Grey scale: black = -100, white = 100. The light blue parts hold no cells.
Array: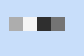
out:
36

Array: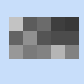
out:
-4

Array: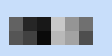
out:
-92

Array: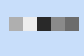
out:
86

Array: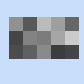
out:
-25

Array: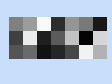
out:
-70

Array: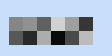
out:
36
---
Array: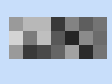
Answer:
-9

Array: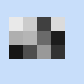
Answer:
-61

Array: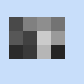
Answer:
-72

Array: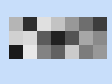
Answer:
19

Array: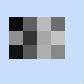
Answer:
7

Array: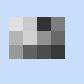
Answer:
-55

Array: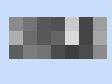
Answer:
8
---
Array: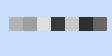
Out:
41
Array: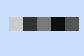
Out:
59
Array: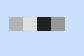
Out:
41
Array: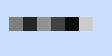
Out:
-1
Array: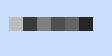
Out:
49
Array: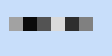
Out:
27
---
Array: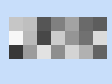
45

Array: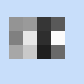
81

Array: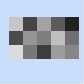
17

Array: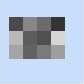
-27

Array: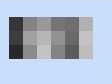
26

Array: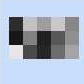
1

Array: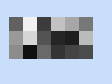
68

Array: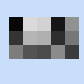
42
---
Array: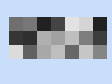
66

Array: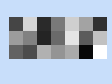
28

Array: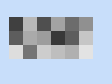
-15

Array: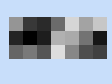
28

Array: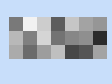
28

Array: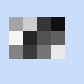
-58

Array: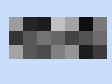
-88
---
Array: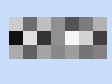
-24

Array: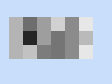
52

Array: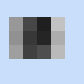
-50

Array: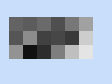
-87

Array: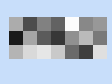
70

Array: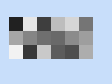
-56

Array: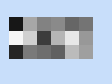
-4

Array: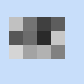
28
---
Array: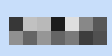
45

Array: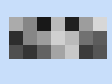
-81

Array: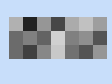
18

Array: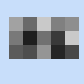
58

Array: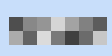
17

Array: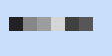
23
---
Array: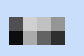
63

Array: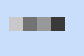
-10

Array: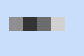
-59

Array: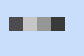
55

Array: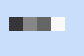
6

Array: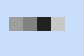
1
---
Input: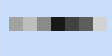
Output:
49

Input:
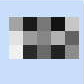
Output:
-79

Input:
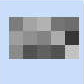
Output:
29

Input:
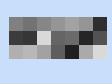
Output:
-10

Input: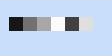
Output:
-11

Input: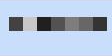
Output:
57

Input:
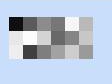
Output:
-29
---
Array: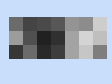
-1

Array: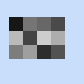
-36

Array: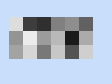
62

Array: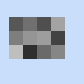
5

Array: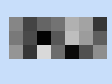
11

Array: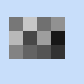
-61

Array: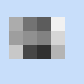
41
